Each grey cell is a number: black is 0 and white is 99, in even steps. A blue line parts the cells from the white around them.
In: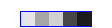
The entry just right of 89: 65
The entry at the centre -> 81
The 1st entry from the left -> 89

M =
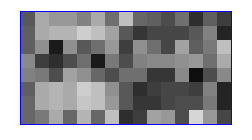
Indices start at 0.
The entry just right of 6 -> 30
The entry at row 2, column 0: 37
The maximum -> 83
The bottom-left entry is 40
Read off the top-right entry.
24
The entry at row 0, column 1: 66
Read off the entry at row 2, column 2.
10
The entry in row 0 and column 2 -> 59
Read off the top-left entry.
34
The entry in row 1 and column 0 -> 37
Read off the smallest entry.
6
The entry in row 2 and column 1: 56
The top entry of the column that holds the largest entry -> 18
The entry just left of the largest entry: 30
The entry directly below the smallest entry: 24
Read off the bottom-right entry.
27
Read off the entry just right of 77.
74
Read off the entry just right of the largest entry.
59
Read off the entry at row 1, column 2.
70
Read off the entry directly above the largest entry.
30

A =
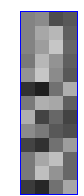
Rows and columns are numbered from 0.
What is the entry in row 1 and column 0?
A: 51
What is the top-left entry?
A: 51
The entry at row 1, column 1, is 65
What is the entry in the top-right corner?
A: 34
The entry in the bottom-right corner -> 65
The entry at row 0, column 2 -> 30
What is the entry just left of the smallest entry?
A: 19
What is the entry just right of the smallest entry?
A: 44
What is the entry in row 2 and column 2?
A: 77

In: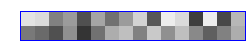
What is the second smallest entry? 24
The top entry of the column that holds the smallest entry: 31
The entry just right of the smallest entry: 44
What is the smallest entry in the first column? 47
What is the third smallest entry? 28
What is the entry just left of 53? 74
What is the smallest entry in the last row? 20
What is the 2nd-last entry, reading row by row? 50
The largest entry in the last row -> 78
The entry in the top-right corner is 71

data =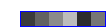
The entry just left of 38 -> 23
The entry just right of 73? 17

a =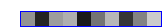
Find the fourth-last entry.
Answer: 71
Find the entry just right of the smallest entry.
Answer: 45
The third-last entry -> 21

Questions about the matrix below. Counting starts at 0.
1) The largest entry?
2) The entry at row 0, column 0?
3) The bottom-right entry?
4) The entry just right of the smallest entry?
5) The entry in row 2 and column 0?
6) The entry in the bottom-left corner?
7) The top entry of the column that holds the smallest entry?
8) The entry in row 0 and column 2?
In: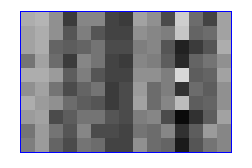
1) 84
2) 67
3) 52
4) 19
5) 63
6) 49
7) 80
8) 56

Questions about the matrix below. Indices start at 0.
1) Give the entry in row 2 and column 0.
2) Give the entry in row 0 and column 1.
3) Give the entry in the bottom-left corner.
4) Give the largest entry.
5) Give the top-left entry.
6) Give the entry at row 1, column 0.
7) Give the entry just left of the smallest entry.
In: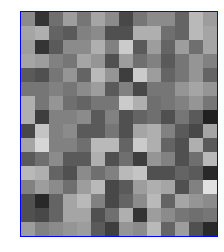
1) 61
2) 20
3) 61
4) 87
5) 54
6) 64
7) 35

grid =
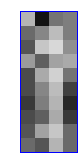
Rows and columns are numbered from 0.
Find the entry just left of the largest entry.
77
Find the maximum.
84
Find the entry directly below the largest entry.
63
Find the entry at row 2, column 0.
33
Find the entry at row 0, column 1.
7
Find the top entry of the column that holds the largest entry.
45
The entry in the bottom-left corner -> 41
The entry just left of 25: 73
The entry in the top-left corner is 70
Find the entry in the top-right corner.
49
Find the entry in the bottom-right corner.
41
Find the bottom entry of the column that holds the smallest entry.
33

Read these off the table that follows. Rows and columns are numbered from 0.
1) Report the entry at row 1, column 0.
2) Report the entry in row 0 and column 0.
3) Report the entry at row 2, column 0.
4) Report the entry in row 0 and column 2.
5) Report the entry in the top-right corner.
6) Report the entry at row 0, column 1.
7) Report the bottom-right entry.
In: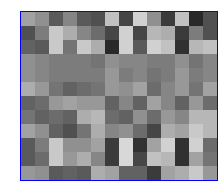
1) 31
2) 63
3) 38
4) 35
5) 31
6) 56
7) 59

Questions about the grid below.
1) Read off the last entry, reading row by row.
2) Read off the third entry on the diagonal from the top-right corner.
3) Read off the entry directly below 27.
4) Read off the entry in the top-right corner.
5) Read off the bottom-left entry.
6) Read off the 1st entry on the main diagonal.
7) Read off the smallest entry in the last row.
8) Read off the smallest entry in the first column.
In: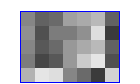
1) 82
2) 66
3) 89
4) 38
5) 69
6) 52
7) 23
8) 48

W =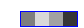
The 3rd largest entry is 49
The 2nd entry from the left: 84
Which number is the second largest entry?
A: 63

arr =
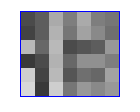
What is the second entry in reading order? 36
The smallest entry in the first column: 22
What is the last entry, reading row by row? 59
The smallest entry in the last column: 43
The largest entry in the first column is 84
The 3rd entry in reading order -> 66
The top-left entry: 29
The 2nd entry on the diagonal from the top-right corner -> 53
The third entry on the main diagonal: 72
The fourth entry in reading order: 49

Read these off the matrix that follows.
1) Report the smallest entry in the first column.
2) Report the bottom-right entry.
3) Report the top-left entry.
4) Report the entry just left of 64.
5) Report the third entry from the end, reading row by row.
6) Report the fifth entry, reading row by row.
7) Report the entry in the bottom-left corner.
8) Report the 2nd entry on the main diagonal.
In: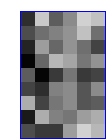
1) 2
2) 71
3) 18
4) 71
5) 61
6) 81
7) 30
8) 43
